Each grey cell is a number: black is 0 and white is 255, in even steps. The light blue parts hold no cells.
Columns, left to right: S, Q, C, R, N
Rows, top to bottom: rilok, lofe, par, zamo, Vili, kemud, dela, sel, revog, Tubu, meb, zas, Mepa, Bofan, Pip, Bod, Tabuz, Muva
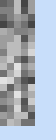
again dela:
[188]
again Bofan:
[141]
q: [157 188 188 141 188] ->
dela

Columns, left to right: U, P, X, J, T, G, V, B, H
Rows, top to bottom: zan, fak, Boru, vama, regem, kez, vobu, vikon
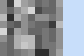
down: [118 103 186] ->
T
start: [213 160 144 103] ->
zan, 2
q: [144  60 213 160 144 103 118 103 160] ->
zan
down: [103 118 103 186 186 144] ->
T
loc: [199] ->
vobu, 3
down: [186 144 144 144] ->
H
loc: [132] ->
vikon, 3

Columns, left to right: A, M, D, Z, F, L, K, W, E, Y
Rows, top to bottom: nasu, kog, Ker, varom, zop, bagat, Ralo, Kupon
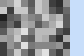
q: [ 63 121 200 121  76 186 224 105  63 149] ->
Kupon
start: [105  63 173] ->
varom, 1
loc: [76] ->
Kupon, 4
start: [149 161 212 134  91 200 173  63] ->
nasu, 0
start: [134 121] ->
Ker, 4
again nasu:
[149]

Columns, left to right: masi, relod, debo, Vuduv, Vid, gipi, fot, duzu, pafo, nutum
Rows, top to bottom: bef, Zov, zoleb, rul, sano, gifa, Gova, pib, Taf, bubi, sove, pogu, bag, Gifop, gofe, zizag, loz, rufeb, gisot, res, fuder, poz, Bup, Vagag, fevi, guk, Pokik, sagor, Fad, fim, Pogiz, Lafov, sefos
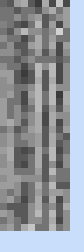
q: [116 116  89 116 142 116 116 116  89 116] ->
Taf
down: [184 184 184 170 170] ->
gipi
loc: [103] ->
bef, 0
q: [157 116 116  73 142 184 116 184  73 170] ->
gofe
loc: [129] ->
rul, 0

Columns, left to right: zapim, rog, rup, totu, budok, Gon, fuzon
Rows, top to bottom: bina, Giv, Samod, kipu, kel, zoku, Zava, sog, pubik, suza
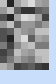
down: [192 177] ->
Gon
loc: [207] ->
Samod, 4
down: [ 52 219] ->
totu
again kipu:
[151]
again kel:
[192]
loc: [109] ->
Giv, 6

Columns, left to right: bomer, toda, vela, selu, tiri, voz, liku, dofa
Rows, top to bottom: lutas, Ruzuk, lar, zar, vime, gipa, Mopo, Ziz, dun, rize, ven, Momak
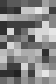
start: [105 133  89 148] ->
Momak, 0
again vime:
[215]
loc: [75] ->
dun, 6
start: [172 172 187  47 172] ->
Ziz, 3
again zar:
[62]
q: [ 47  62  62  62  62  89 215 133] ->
zar

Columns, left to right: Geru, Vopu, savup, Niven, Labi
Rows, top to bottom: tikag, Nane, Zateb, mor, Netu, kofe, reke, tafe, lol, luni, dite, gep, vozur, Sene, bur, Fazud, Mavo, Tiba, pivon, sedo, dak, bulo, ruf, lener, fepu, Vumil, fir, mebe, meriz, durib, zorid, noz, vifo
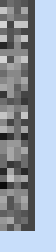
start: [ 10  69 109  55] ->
fir, 0
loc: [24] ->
sedo, 0
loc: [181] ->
pivon, 0
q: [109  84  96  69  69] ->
Netu
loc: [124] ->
Fazud, 2
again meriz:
[167]

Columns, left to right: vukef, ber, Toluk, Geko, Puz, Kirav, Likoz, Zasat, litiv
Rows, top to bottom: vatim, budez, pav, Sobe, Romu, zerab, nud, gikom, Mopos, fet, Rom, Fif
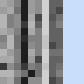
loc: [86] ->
pav, 7
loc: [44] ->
zerab, 3
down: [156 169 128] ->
ber
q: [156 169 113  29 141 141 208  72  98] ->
Fif
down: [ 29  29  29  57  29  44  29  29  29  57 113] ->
Geko
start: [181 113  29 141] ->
nud, 1

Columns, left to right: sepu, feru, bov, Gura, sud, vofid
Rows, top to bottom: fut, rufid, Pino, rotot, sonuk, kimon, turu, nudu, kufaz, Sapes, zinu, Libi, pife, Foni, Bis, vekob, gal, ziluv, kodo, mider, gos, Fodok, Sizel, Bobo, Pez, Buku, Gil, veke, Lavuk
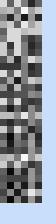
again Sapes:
[55]
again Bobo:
[203]
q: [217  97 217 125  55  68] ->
zinu
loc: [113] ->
gos, 2
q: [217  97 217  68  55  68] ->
Bis
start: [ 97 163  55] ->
gos, 3

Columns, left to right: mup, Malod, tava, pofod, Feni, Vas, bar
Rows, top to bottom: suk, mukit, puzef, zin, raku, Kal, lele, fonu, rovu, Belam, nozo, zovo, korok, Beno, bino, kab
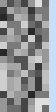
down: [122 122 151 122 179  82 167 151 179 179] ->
tava
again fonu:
[167]
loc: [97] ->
fonu, 4
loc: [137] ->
mukit, 2
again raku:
[122]

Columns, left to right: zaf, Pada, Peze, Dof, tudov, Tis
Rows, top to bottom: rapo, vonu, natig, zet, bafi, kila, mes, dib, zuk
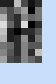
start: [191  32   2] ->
bafi, 0
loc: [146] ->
kila, 3
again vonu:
[117]
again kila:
[32]
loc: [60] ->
zuk, 2
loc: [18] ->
rapo, 4
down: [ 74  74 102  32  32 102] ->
Pada

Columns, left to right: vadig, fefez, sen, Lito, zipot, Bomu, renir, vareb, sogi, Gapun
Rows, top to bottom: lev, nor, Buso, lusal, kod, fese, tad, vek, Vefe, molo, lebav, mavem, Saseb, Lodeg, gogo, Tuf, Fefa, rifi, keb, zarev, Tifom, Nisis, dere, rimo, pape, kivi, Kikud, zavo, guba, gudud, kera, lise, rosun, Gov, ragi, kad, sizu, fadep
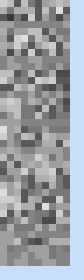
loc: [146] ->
lise, 2
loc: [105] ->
rimo, 0
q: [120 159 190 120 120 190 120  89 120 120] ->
Fefa
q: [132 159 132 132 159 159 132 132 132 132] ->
Vefe

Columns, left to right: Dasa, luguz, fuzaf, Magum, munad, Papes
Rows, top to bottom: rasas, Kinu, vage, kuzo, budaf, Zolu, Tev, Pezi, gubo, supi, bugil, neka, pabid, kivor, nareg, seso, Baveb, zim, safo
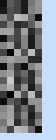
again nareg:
[146]
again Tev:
[132]
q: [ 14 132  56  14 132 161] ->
supi

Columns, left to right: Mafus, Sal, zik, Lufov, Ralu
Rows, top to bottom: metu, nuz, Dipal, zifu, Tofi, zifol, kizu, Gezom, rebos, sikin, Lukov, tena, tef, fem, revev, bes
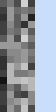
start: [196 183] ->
tena, 3
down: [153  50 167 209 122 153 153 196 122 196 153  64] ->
Lufov
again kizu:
[153]
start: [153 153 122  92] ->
kizu, 1
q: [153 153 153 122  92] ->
kizu
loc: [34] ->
Dipal, 4
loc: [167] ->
Tofi, 3

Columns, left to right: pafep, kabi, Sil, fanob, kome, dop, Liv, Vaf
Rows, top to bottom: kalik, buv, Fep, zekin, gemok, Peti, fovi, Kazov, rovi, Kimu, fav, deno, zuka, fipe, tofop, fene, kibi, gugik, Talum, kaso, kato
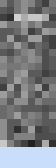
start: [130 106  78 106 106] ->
deno, 3
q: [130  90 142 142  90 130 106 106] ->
tofop
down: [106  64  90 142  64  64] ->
Vaf
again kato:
[64]

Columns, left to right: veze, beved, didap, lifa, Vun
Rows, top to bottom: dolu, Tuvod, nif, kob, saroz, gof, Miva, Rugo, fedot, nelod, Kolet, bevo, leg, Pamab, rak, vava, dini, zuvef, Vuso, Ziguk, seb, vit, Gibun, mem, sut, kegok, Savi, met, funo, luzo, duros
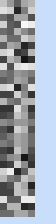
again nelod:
[223]
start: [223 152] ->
vava, 2
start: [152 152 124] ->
zuvef, 2
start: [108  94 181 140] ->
saroz, 0
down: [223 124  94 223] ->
Vun

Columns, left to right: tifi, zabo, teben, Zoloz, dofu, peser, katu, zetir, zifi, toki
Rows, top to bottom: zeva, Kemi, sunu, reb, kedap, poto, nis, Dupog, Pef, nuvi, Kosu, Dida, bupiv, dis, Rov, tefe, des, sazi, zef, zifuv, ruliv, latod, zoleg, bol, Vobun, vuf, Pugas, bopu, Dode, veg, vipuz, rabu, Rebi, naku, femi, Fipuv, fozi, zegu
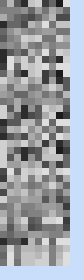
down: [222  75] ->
katu
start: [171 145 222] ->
zifuv, 4

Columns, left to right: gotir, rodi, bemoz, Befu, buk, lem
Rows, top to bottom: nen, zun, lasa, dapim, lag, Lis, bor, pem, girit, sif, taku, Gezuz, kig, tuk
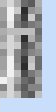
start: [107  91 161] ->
Gezuz, 3
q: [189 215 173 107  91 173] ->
nen
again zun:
[161]
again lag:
[189]
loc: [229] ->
dapim, 1
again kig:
[133]
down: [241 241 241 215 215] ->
rodi

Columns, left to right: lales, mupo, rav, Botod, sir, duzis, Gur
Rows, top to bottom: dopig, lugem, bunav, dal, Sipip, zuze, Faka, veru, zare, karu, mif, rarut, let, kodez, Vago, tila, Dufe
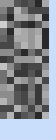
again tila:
[71]
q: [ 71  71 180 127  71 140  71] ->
tila

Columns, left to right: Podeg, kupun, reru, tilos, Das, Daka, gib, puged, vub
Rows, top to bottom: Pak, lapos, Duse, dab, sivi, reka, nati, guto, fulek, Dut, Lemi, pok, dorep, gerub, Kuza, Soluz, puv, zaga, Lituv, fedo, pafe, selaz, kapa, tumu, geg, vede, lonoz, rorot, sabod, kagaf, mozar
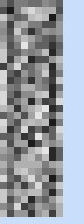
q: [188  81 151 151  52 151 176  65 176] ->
mozar
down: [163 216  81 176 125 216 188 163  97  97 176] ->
vub
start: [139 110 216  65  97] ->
kagaf, 0
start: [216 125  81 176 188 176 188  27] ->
zaga, 0
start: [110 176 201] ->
selaz, 3
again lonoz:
[110]
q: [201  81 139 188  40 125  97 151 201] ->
sabod

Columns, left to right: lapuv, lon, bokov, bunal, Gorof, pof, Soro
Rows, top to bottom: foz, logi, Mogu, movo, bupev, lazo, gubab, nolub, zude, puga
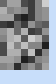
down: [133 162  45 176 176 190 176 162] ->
lon
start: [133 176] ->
lazo, 0
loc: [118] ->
puga, 3
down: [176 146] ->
bokov

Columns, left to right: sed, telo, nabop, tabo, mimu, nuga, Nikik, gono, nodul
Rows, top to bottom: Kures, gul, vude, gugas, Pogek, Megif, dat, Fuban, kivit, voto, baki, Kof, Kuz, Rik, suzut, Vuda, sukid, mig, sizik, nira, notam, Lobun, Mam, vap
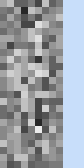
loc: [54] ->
kivit, 5
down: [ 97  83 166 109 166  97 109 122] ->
gono
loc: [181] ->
Fuban, 3
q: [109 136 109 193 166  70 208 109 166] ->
Vuda

